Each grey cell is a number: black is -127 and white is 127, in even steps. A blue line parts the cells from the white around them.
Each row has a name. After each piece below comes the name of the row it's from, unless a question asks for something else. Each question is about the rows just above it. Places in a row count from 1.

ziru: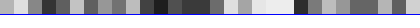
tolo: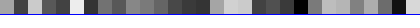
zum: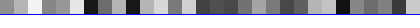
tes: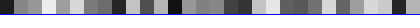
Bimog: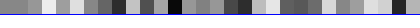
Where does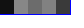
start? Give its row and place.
zum, 25
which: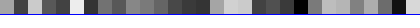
tolo
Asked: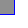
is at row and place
zum, 1
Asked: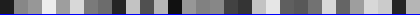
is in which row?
tes
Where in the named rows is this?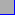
tolo, 27

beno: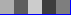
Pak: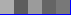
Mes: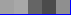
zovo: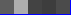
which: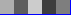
beno
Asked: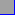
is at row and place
Mes, 1
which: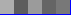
Pak
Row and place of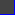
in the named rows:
zovo, 3
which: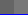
Pak
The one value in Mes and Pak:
[-26]

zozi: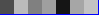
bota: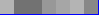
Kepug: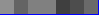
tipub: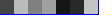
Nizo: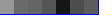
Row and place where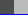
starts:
zozi, 1
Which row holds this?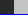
tipub
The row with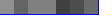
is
Kepug
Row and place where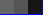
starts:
Nizo, 3
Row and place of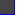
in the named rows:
tipub, 1
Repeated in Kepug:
[0]
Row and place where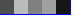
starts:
zozi, 1

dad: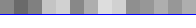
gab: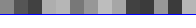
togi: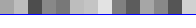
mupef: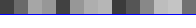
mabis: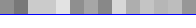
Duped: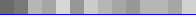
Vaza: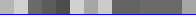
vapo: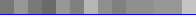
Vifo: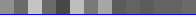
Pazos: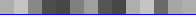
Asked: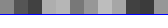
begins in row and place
gab, 1
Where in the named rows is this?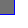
mupef, 14
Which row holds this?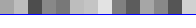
togi
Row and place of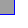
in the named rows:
Pazos, 7
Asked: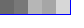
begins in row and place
Duped, 1
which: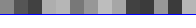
gab
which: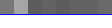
Vifo

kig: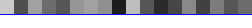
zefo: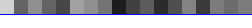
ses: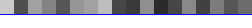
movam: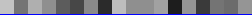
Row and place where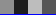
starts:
kig, 8
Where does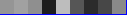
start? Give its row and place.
kig, 6
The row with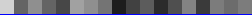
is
zefo
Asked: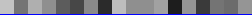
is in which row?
movam

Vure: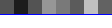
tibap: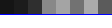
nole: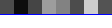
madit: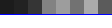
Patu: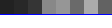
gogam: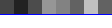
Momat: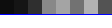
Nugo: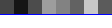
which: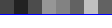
gogam
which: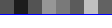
Vure

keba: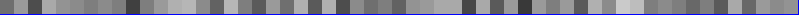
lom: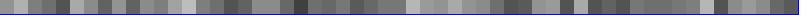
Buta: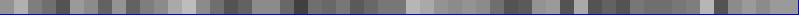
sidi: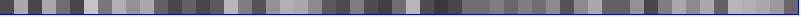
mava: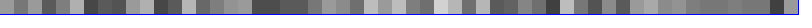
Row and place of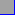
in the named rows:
lom, 13
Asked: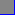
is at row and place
mava, 38

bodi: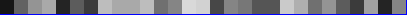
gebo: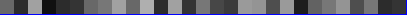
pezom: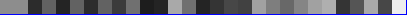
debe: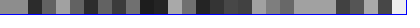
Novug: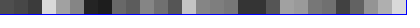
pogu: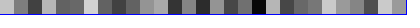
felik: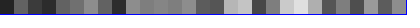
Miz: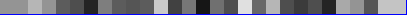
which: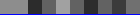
debe
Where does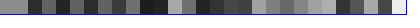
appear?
pezom
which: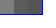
Miz
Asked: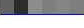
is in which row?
felik

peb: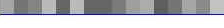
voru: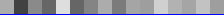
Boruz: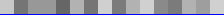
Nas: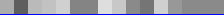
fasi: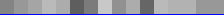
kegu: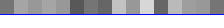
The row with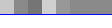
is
Nas
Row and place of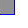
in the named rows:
fasi, 9
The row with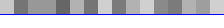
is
Boruz
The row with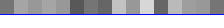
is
kegu
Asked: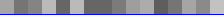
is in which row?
peb
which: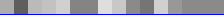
Nas
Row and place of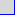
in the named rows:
kegu, 11

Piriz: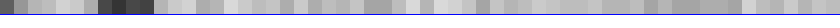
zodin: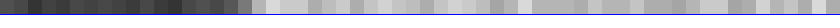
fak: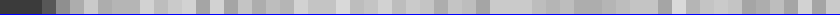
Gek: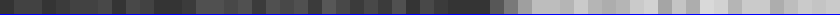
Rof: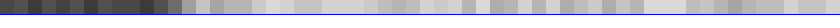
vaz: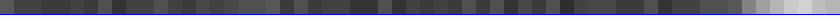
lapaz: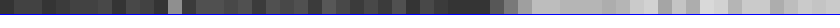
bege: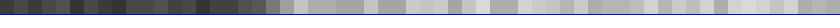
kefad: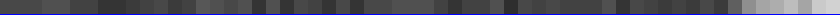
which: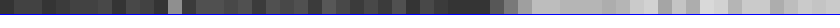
lapaz
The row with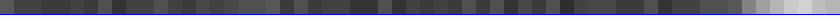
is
vaz
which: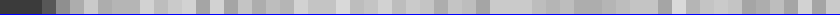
fak
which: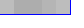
fak

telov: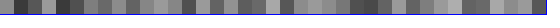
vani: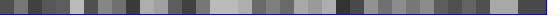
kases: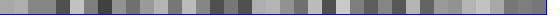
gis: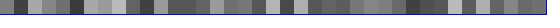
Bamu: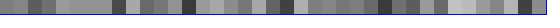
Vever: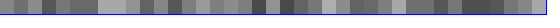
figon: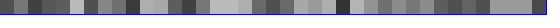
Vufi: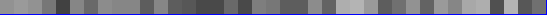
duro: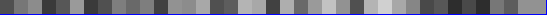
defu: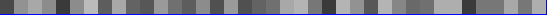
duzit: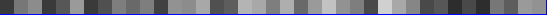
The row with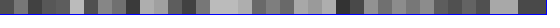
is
vani
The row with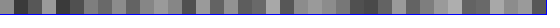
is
telov
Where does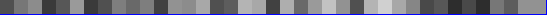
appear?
duro
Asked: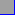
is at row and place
vani, 12

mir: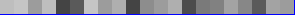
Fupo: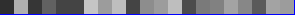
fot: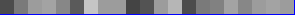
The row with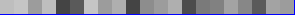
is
mir
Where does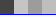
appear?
Fupo
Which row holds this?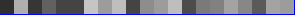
Fupo
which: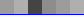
mir
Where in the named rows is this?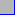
fot, 13
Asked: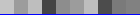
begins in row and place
Fupo, 7

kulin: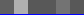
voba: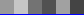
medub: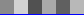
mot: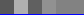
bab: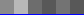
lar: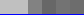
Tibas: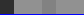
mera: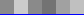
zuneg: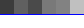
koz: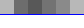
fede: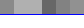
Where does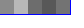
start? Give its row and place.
bab, 1
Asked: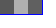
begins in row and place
mot, 1
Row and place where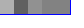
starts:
mot, 2
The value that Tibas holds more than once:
[17]
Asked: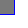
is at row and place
zuneg, 4

